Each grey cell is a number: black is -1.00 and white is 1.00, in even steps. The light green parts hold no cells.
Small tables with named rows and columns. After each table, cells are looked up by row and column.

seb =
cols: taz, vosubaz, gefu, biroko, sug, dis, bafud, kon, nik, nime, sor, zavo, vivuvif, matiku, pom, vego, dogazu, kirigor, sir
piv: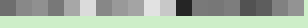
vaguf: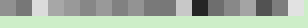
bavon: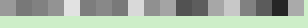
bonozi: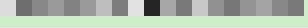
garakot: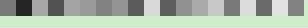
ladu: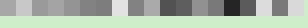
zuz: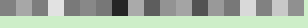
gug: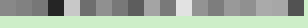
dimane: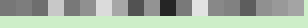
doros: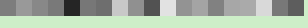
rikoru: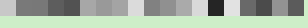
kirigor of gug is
0.31
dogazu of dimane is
0.13
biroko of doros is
-0.05
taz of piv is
-0.14
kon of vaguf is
0.01
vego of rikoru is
-0.18
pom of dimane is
0.01
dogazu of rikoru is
-0.41
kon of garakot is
0.15
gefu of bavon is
0.01
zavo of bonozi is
-0.06
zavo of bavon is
-0.36
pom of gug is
0.20

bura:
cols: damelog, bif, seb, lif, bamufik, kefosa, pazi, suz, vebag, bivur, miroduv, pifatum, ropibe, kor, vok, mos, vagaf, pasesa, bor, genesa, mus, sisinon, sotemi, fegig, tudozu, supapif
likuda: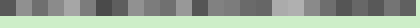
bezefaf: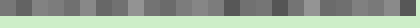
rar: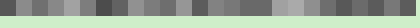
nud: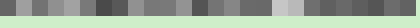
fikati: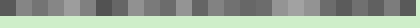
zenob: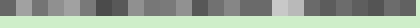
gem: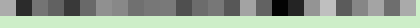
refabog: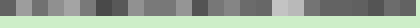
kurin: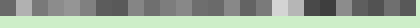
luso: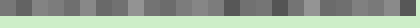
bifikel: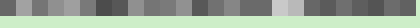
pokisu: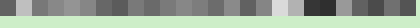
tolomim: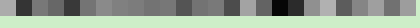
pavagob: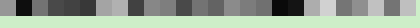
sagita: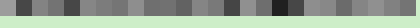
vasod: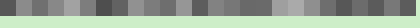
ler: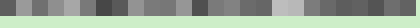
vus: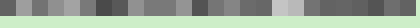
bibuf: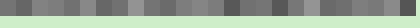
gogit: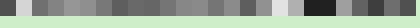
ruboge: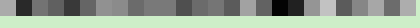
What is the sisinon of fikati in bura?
-0.29
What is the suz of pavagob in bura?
0.39
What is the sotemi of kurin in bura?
-0.26
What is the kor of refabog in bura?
-0.07
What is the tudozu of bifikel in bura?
-0.15
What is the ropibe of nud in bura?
-0.34
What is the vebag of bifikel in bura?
0.13
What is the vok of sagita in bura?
-0.46
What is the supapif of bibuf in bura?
-0.33
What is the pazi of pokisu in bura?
-0.19
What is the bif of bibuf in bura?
-0.20
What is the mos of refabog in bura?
-0.16
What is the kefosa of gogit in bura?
0.12
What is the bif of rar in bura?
0.09
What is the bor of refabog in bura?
0.45
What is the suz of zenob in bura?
-0.31
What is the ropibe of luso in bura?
0.05
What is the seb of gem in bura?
-0.09

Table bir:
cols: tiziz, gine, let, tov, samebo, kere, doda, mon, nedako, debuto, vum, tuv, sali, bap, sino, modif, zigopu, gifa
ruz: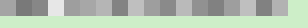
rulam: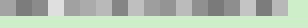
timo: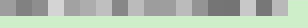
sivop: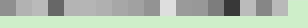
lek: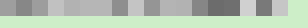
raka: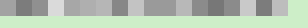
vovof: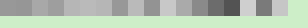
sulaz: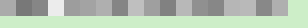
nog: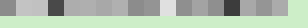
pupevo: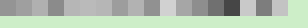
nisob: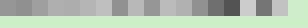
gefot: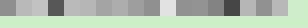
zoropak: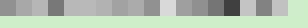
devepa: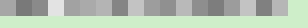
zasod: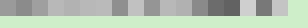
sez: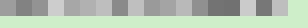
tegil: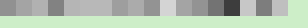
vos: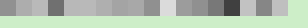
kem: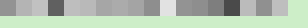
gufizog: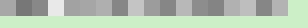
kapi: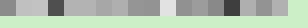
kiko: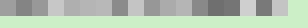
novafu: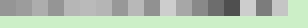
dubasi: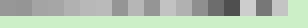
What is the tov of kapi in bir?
-0.37
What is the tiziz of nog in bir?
0.09
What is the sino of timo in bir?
-0.09
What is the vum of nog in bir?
0.76
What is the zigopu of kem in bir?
0.13
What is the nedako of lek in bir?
0.54
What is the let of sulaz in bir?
0.05
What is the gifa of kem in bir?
0.49
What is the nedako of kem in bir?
0.29
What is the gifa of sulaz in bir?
0.37

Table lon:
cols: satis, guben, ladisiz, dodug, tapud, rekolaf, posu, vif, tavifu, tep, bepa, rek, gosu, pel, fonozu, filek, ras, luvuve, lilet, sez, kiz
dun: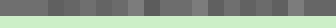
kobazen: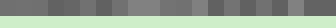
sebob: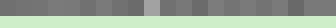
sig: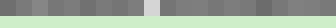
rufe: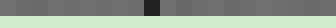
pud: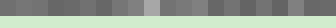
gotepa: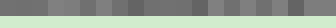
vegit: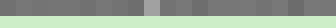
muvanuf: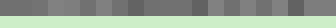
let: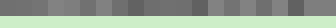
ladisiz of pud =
-0.10
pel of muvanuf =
0.01
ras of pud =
-0.10
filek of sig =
-0.05
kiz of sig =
-0.05
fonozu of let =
-0.10
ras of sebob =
-0.10
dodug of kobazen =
-0.23
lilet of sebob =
-0.18
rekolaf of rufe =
-0.12
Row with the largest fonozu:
sig

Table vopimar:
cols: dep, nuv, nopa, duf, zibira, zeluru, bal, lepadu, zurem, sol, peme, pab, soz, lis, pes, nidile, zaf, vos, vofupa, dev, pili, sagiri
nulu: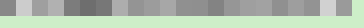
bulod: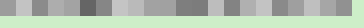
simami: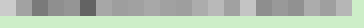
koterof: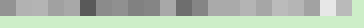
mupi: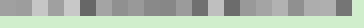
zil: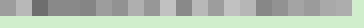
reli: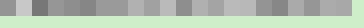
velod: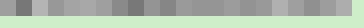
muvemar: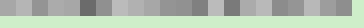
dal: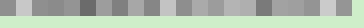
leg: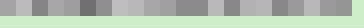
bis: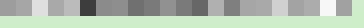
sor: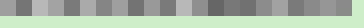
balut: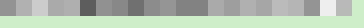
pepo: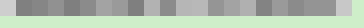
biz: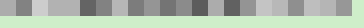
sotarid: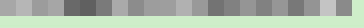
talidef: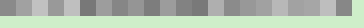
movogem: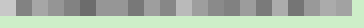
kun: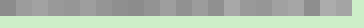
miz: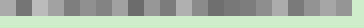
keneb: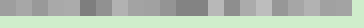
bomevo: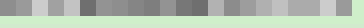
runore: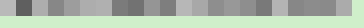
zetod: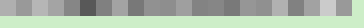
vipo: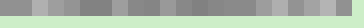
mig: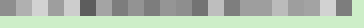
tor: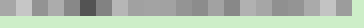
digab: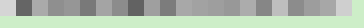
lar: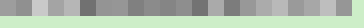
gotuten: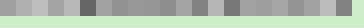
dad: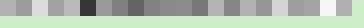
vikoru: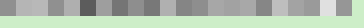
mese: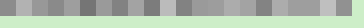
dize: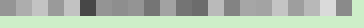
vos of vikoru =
0.49
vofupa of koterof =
0.42
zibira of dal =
0.16
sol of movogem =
0.24
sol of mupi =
0.08
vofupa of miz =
-0.04
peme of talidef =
0.22
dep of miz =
0.33
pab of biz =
0.08
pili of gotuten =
0.47

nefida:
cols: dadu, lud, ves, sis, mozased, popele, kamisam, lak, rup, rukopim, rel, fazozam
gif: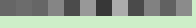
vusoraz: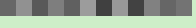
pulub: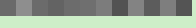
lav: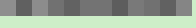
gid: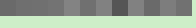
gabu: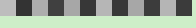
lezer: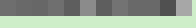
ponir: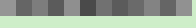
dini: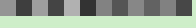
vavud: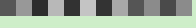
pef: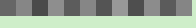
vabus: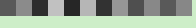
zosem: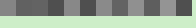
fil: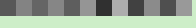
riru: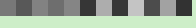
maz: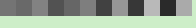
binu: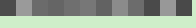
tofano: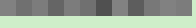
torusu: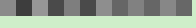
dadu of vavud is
-0.32
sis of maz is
-0.36
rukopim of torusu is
-0.20
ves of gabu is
0.36
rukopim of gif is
0.01
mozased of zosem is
0.07
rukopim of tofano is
-0.06
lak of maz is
0.18
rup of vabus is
-0.38
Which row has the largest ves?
gabu

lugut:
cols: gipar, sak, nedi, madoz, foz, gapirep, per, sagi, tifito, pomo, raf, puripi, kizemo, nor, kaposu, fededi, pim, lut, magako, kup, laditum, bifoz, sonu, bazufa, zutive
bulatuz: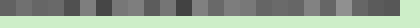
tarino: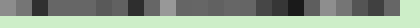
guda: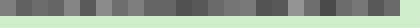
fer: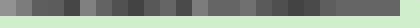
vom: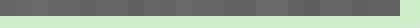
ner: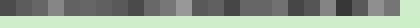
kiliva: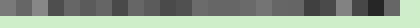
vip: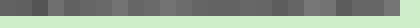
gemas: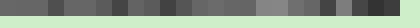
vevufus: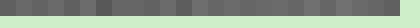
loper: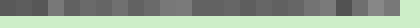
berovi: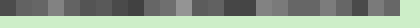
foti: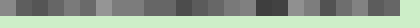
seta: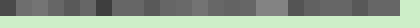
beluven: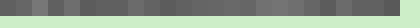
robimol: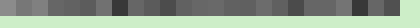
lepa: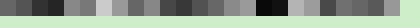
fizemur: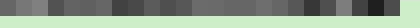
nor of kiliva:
-0.20
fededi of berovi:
-0.46
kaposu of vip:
-0.22
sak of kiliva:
-0.20
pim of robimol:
-0.15
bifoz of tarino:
-0.08
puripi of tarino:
-0.21
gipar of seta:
-0.42
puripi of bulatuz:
-0.48
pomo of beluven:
-0.22
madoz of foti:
-0.20
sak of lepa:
-0.34
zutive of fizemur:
-0.40
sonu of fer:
-0.20
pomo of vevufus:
-0.23

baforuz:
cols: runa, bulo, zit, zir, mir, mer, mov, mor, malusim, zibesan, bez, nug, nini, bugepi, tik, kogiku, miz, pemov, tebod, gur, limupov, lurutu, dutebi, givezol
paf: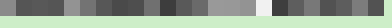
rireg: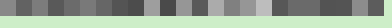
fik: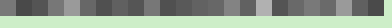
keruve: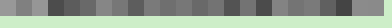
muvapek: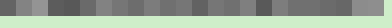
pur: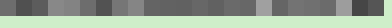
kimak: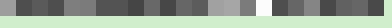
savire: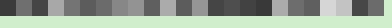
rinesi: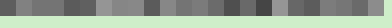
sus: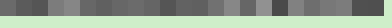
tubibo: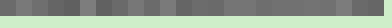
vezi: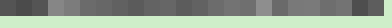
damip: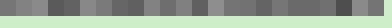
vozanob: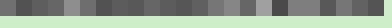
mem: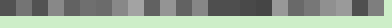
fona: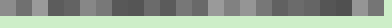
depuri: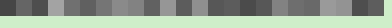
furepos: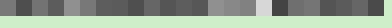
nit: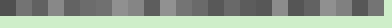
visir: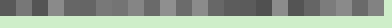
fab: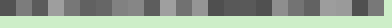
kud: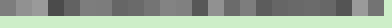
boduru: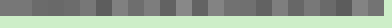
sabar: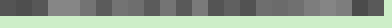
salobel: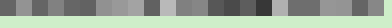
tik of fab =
-0.31
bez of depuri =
0.18
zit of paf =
-0.31
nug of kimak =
-0.21
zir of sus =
-0.03
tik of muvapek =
-0.13
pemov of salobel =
0.38
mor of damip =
-0.20
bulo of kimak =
-0.39
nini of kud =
-0.32
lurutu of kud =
-0.34
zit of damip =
0.08
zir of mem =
0.07
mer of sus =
-0.19

